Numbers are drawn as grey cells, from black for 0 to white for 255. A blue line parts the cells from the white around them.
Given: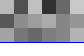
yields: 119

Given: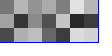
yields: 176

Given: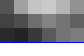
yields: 36

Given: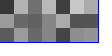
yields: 155

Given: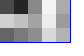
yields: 122

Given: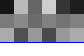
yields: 80

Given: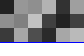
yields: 167

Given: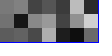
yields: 98
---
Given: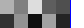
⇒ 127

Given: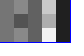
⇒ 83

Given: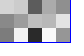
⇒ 157

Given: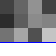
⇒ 93

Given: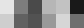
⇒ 125

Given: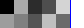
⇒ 170
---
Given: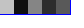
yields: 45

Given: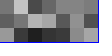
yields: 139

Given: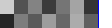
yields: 172

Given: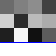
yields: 17

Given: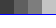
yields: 125

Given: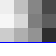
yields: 147

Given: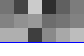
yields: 168
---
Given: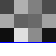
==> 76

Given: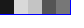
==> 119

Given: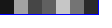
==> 42

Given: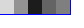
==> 127

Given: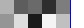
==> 125

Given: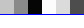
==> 77

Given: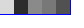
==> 81

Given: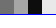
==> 233
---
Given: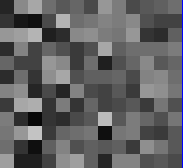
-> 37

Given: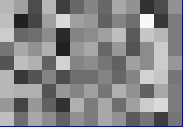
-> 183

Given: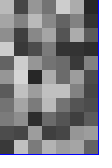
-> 186

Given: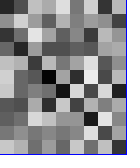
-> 38

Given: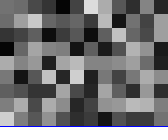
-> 114
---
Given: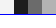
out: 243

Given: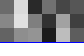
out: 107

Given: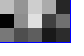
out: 190

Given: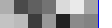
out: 174

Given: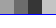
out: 161

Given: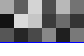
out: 170

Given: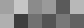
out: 161

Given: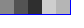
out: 136

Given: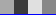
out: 169
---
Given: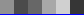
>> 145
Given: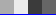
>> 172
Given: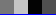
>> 119
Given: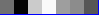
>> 112
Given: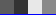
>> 92
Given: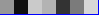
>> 151
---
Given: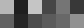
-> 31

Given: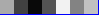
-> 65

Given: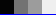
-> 115

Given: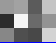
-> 162

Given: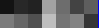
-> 40

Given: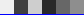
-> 63

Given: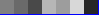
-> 106

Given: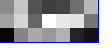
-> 197
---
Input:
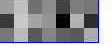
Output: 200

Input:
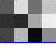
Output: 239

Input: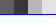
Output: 227

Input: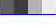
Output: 236

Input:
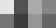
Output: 228

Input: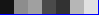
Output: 225
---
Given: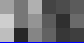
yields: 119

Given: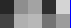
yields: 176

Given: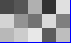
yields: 147

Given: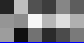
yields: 141

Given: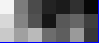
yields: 132

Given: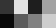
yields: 92

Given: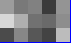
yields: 175

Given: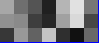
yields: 138

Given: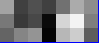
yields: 57
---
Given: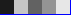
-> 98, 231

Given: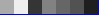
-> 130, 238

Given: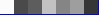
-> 194, 251

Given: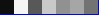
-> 201, 245

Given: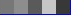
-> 90, 198

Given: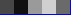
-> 154, 208

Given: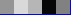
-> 182, 217

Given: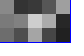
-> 206, 206
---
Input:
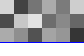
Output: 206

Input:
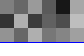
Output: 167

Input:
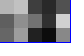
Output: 81

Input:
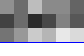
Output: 100

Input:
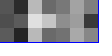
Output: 127

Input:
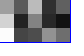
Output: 96

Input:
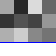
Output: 103

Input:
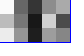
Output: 170

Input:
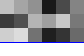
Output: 132

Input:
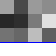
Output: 140
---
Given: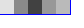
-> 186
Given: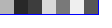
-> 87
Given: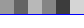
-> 213
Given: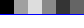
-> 101
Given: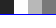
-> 121
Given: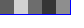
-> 142
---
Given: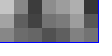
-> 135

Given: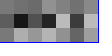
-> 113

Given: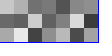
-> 177

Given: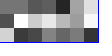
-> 117

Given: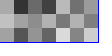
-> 51

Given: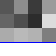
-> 141

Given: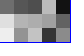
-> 86

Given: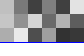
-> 121
